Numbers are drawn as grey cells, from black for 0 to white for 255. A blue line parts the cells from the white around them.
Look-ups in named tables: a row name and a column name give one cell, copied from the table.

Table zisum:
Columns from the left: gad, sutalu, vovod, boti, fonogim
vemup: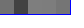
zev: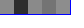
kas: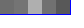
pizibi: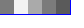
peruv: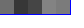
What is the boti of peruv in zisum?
131
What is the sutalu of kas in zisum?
116
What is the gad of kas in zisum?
109
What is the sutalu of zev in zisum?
45
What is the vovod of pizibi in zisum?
170
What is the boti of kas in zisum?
113
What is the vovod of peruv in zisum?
69
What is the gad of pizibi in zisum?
123
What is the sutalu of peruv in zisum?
55
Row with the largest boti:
peruv

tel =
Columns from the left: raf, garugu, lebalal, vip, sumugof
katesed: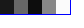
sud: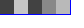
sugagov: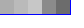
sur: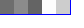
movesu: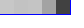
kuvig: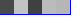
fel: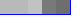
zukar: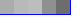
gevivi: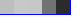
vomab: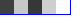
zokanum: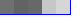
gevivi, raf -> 190
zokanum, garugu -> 99
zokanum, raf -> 112
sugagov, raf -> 173
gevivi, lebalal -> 199
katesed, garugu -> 103
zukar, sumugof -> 109
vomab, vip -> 206
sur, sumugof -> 205
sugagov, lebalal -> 199
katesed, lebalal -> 13
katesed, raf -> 24
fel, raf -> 185
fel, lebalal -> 194
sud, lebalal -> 66
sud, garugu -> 198
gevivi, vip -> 114
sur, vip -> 253
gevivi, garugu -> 200
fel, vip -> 121
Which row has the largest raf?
movesu

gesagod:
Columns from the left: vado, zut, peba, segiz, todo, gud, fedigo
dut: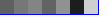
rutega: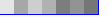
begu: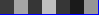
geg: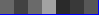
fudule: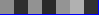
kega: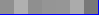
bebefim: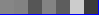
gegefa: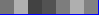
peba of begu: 54
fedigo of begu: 150
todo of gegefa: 125
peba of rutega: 206
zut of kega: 176
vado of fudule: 141
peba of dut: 132
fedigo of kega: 120
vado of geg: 103
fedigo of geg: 87
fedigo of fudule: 49
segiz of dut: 99
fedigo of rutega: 118
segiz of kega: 149
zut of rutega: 167
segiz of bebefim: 131
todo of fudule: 148
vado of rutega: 229
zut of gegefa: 176

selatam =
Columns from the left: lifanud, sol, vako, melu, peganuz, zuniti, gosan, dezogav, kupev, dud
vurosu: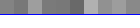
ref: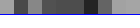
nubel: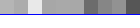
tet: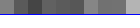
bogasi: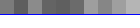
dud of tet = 180
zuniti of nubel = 168
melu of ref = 81
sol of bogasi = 94
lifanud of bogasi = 123
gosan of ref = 36
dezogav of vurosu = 145
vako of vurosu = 158
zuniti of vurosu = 105
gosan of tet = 134
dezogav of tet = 113
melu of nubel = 167
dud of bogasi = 181
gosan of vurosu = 177
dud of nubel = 86
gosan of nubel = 108

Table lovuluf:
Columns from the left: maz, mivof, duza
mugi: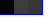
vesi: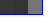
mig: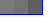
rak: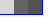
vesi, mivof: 51
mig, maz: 122
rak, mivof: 100
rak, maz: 215
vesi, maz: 54
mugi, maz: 4
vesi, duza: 117
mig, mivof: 114
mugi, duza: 54
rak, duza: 82
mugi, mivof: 60
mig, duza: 95

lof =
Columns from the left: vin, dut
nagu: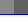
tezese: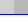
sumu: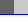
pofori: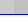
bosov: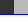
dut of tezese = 184
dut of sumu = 202
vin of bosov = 51
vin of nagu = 137
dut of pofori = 192
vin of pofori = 202
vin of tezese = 207
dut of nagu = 97
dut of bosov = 185
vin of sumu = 99
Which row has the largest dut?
sumu

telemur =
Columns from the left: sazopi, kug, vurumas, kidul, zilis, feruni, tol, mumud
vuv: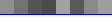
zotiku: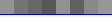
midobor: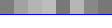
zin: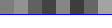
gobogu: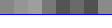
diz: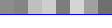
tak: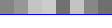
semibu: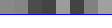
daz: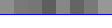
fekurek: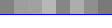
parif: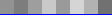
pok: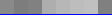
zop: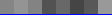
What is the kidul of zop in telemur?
82
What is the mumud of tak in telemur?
111
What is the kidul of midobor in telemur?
189
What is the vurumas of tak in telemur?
196
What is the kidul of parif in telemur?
201
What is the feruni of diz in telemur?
213
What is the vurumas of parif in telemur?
158
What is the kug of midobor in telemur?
162
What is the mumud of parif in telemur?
113
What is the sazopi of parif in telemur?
146
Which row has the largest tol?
pok

